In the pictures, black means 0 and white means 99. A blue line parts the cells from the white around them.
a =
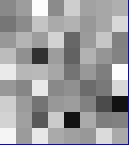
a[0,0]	53
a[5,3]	53
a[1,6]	65
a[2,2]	61
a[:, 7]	[68, 84, 50, 51, 98, 84, 7, 50, 66]
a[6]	[80, 60, 45, 59, 61, 50, 29, 7]
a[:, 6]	[65, 65, 77, 58, 49, 47, 29, 49, 85]
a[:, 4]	[80, 69, 40, 38, 45, 56, 61, 7, 62]
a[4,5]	59
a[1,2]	76
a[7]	[82, 62, 34, 79, 7, 66, 49, 50]
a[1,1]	54
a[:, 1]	[61, 54, 70, 56, 71, 52, 60, 62, 60]
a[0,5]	63

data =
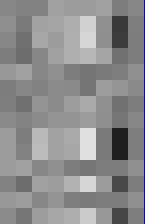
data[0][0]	52
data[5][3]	54
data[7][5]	60
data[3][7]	44
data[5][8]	53
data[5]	[48, 52, 50, 54, 53, 45, 61, 58, 53]
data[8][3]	63
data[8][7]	12
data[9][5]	87
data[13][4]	67
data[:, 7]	[48, 22, 23, 44, 49, 58, 44, 46, 12, 12, 48, 28, 48, 27]
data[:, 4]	[60, 67, 68, 68, 48, 53, 61, 57, 66, 65, 48, 69, 49, 67]
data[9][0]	60
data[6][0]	49
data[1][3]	64
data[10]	[60, 62, 52, 56, 48, 46, 48, 48, 56]
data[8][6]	47
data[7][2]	54
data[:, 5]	[60, 81, 83, 71, 45, 45, 66, 60, 87, 87, 46, 83, 47, 79]
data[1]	[55, 47, 63, 64, 67, 81, 56, 22, 49]
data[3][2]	52
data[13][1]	46
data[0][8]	52
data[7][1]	51
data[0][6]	62
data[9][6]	47
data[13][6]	59
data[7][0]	53
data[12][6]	48
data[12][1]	61
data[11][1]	42
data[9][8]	49

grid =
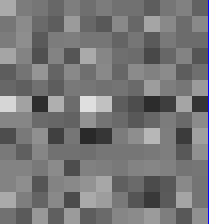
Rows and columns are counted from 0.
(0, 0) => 66
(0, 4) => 49
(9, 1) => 37
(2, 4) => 49
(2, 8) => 46
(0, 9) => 36
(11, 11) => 53
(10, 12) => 46
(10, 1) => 51
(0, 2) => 46
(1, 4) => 60
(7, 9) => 40
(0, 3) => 40
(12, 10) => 35
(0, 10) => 46
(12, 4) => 29
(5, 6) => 44
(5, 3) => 36
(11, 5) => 57
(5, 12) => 60
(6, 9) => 17
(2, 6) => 46
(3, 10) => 40
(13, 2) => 59
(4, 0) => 36
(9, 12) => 56
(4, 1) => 45
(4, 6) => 53
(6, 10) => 24
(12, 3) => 53
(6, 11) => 64
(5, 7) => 45
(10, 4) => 30
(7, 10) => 48
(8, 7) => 48
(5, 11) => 46
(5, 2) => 44
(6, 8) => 30
